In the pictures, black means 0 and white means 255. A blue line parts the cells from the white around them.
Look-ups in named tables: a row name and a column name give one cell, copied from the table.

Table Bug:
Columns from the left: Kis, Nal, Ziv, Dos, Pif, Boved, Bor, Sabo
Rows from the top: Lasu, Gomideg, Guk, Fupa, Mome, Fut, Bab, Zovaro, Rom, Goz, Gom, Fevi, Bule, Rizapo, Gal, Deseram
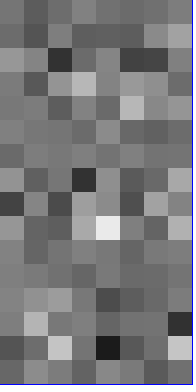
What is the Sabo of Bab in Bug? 116
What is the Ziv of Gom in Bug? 116
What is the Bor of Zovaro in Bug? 105
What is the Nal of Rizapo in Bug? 180
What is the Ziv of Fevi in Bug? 113
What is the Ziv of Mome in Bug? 93
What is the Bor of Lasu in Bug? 112
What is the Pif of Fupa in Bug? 131
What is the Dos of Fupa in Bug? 183
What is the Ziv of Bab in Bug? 120
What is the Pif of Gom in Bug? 120
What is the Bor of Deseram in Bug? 90
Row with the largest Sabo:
Gal

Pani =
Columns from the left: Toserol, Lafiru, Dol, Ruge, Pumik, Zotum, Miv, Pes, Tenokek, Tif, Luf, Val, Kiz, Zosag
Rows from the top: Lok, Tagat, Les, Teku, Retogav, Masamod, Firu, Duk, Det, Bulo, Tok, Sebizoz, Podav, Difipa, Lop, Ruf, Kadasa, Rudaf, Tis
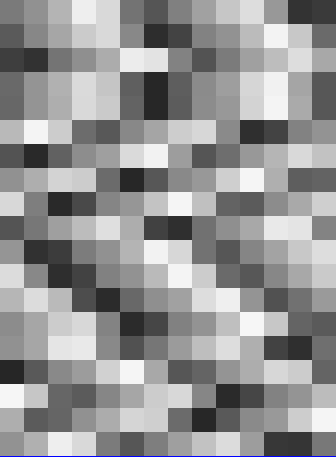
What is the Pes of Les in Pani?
130
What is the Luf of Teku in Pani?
214
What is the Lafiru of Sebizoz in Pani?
136
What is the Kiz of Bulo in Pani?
228
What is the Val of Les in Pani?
189
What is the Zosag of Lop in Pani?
111
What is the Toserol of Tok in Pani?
149
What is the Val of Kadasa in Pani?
130
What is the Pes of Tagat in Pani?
67
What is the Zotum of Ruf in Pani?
245
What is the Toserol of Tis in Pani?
146
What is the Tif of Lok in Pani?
198
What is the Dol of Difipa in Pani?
204
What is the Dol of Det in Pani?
41
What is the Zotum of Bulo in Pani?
173
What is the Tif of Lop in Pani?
221
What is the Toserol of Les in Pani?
62
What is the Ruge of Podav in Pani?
77
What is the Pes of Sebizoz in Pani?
244

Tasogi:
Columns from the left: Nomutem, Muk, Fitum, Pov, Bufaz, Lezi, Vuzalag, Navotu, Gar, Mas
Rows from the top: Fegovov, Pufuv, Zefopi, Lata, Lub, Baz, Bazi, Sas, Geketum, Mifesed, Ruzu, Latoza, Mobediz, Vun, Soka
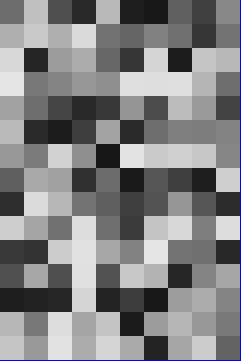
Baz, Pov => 62
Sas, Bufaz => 108
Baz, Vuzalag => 110
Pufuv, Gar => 54
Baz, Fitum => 28
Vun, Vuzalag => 156
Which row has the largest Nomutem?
Lata

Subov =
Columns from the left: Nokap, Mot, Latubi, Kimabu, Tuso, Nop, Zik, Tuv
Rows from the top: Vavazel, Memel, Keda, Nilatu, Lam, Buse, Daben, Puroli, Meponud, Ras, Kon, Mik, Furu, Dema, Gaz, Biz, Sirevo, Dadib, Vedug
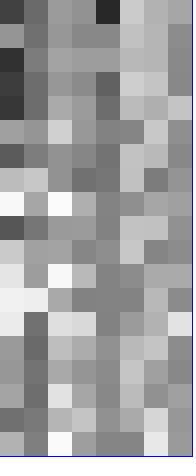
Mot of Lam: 108
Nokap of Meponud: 248
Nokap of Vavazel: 65
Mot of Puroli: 199
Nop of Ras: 194
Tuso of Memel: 136
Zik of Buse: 200
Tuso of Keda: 156
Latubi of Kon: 162
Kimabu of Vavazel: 146
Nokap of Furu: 240
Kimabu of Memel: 135
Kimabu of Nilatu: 138
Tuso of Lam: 109
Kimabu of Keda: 157
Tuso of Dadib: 144
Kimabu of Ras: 155

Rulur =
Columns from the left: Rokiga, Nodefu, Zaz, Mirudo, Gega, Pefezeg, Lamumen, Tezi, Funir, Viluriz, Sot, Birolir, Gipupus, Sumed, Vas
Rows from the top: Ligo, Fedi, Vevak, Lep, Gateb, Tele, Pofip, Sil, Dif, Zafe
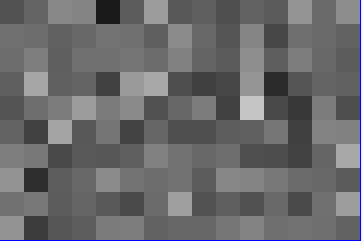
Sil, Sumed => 104
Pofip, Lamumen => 129
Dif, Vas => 157
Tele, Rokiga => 99
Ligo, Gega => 26
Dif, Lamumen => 107
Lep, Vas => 97
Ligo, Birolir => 91
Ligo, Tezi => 88
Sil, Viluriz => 135
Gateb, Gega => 123
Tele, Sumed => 131
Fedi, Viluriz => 85
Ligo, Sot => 98
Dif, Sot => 81
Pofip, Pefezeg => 95
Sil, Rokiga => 147
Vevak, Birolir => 94
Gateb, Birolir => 73

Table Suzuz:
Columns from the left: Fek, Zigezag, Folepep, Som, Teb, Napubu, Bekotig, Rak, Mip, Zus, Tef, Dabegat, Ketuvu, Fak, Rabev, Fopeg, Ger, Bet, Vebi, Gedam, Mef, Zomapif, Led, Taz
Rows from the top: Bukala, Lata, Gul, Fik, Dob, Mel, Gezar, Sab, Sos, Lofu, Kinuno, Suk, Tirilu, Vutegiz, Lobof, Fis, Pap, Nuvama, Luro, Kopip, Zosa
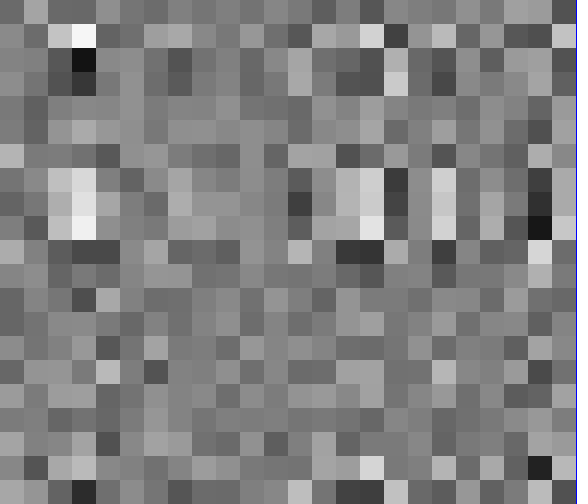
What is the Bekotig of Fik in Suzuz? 109
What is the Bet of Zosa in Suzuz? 105
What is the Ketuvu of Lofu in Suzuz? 93
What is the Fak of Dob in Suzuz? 145
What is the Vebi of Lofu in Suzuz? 210
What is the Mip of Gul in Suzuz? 114
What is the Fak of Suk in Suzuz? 124
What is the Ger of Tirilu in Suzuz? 123
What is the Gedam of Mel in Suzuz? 118
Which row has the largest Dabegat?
Tirilu

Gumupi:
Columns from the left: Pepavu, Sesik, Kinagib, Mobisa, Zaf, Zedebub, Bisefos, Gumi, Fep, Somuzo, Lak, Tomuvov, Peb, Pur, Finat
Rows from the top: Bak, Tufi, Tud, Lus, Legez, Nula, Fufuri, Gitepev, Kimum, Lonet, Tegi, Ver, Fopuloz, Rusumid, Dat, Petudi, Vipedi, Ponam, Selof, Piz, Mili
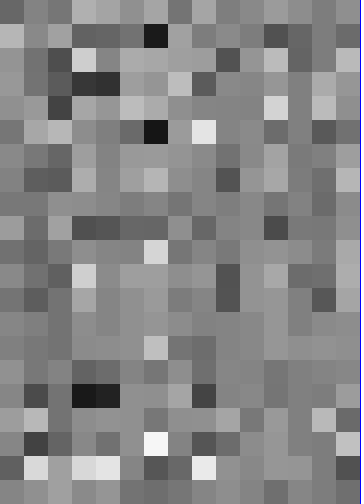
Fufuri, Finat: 158
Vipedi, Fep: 68
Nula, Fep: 228
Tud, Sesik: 114
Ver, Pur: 111
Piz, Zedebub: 133
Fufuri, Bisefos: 154
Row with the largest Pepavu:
Tufi

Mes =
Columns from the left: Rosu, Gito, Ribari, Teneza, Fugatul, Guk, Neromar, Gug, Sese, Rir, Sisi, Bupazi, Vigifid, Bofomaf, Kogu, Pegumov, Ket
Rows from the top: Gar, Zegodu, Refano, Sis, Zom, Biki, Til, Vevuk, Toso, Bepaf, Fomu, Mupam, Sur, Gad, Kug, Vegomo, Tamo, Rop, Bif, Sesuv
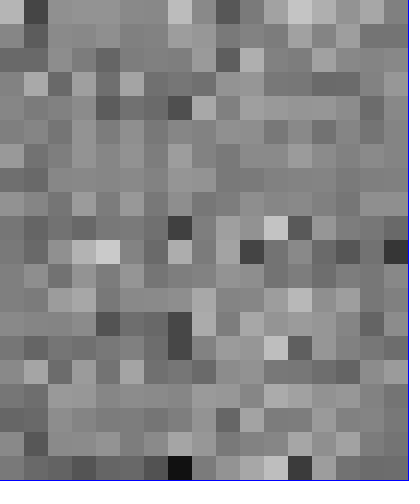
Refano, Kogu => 136
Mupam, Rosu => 127
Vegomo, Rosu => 137
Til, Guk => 146
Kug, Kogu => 129
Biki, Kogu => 133
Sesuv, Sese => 123
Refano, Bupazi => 129
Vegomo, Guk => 164
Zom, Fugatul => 92

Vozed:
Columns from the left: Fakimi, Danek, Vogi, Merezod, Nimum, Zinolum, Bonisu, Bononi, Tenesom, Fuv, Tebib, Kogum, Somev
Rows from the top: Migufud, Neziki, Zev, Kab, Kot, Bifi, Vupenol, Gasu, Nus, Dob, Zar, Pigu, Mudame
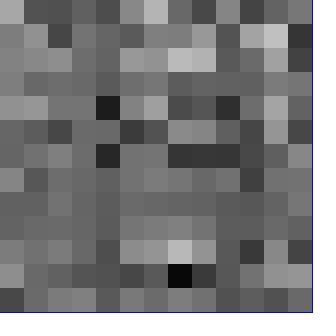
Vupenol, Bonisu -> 116
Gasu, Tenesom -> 104
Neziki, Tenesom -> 152
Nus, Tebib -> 87
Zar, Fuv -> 88
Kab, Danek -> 104
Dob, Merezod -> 102

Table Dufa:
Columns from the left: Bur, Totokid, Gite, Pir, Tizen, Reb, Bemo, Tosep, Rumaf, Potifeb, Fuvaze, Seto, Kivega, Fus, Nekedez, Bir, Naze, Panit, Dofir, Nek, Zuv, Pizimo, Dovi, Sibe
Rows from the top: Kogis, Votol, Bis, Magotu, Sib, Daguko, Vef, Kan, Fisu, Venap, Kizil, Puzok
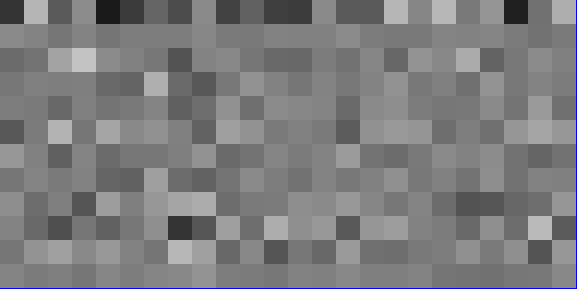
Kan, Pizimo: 114
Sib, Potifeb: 145
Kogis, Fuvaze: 97
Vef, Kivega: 123
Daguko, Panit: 149
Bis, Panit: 147
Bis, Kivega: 104
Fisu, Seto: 123
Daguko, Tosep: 128
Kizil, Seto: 85
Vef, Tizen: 107
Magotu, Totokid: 128
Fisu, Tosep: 165
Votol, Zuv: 133
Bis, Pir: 195
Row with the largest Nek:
Bis

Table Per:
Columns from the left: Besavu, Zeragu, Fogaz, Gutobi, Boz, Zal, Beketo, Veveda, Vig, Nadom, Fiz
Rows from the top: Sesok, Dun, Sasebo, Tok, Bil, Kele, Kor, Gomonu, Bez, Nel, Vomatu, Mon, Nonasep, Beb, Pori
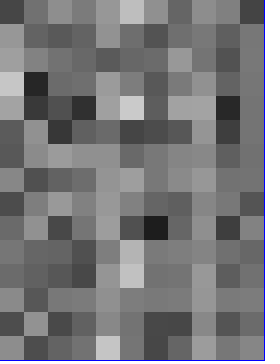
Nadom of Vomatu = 112
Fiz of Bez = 84
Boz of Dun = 146
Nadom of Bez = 120
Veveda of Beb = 71
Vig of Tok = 145
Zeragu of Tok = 38
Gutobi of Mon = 72
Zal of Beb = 115
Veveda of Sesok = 101
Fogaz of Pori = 99
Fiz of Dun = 119
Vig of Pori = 156
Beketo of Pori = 71
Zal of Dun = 110
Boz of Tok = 155

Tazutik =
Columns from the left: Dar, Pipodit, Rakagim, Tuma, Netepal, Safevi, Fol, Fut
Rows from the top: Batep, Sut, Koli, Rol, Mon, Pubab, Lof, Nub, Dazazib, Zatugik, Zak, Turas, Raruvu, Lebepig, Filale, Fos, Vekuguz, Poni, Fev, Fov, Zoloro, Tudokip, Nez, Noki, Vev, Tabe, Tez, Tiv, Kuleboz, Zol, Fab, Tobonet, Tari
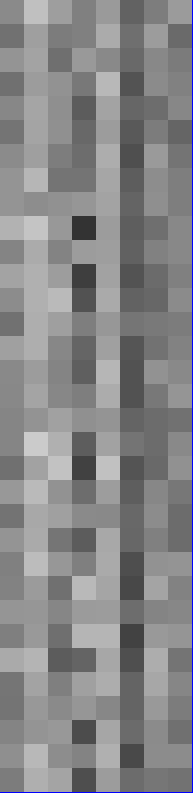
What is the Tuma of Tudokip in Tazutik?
138
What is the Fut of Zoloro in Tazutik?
119
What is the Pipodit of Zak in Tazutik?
171
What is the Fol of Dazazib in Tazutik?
143
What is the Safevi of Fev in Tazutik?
116
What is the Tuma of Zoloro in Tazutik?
109
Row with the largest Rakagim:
Fov

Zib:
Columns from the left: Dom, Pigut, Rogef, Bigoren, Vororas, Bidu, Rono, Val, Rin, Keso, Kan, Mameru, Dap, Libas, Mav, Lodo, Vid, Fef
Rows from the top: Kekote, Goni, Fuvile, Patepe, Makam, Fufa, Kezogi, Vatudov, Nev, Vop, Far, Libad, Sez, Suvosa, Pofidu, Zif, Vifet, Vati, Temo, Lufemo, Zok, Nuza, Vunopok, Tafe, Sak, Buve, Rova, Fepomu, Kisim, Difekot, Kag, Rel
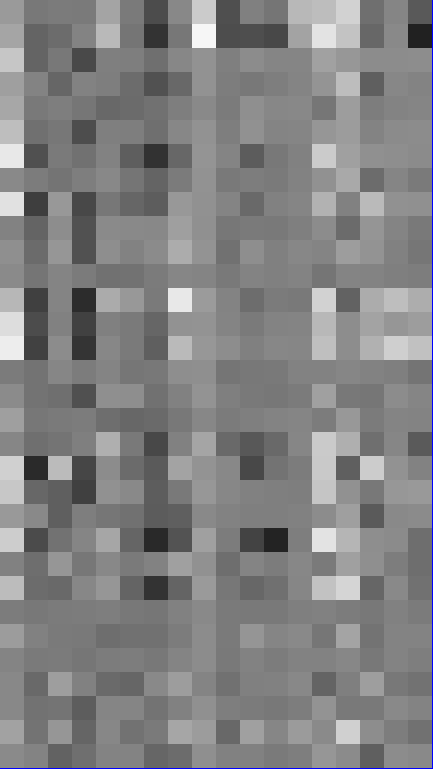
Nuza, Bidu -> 113
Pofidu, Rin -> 151
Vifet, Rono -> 113
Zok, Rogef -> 95
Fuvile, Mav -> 151
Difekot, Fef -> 131
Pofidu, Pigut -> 65
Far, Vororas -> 142
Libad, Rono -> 123
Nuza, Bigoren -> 126
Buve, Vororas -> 126
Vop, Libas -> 140
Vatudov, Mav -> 169
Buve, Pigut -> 120
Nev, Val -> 152
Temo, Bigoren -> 127
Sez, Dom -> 183
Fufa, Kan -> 145
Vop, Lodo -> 149
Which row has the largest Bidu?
Sez

